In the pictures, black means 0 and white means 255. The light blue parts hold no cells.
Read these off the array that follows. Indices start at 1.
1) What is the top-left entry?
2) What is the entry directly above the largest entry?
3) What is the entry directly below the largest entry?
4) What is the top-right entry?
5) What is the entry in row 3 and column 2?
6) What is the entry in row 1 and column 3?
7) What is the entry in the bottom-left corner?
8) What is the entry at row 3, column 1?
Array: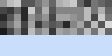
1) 148
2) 117
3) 102
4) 86
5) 86
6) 202
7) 26
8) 40

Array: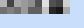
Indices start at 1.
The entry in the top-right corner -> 208
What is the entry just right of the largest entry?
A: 81
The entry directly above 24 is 68
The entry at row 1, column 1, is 181
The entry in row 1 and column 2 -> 68
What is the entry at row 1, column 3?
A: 167

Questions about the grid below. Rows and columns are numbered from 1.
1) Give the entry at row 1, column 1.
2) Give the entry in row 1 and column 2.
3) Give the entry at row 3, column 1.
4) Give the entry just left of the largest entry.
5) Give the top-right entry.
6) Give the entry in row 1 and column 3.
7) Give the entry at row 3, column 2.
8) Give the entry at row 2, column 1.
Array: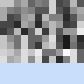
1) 197
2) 197
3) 168
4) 154
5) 86
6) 142
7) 71
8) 168

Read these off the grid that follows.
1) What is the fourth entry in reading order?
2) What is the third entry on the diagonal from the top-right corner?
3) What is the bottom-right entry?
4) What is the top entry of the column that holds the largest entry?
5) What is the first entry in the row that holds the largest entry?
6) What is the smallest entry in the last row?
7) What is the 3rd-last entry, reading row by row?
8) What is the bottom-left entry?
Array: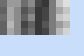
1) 110
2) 124
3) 211
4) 223
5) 110
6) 55
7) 124
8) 98
